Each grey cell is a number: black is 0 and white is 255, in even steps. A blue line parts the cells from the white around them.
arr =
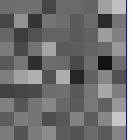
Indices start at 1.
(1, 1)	109
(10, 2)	83
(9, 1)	93
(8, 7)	120
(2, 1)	71
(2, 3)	53
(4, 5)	90
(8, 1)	128
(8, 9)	152
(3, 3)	82
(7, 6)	88
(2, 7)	106
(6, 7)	98
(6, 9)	80
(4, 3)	114
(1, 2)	111
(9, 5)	88
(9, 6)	131
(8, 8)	97
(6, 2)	161
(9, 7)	92
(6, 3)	176
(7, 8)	167
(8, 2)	86
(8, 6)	90

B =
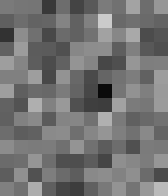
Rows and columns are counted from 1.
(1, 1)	122
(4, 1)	97
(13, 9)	130
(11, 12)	121
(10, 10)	113
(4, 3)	92
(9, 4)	91
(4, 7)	141
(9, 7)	113
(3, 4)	72
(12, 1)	107
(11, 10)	80
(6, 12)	157
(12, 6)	78
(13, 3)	81
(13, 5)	107
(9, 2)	129
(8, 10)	123
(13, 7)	137
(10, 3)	97
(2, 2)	109
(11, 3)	123
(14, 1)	128
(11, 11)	123
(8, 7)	63
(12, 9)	143
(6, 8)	101
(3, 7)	114
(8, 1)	98
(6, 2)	128
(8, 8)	61
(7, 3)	107
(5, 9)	79
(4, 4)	91

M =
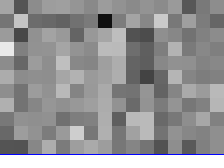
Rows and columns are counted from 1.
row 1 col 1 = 165
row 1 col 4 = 157
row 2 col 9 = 124
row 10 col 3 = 146
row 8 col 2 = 115
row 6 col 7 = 154
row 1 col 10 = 138
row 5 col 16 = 136
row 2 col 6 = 113
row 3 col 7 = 152
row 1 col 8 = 156
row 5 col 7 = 133
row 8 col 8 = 172
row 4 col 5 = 165
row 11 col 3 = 135
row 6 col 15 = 125
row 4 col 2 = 128
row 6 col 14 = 133
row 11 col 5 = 123
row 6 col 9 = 174
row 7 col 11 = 149
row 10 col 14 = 135
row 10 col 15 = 130
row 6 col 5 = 166
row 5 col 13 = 145
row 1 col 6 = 149
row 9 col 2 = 145
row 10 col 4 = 124
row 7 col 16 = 185
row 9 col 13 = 120
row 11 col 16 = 143
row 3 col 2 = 72
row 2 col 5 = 98
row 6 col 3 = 143

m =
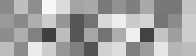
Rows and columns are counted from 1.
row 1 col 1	137
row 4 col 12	230
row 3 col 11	66
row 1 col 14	195
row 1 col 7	169
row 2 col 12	117
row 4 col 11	156
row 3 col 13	158
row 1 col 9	145
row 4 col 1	189
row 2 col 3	174
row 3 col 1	141
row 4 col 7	83
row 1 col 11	169

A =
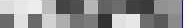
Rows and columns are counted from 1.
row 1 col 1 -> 220
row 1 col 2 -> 231
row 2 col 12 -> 90
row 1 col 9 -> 108
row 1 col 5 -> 67
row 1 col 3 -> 236
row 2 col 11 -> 109

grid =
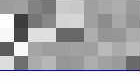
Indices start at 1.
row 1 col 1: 156
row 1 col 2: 160
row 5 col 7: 173
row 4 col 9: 170
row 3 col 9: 150
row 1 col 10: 154
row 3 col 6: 103
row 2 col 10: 148
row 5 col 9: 155
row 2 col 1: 253
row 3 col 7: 173
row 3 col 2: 72
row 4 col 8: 185
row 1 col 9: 174
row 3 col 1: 247
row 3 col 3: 223

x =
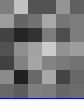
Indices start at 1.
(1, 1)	126
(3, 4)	124
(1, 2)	193
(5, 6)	115
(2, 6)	125
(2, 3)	114
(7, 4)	124
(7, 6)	108
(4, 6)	157
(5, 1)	65
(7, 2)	93
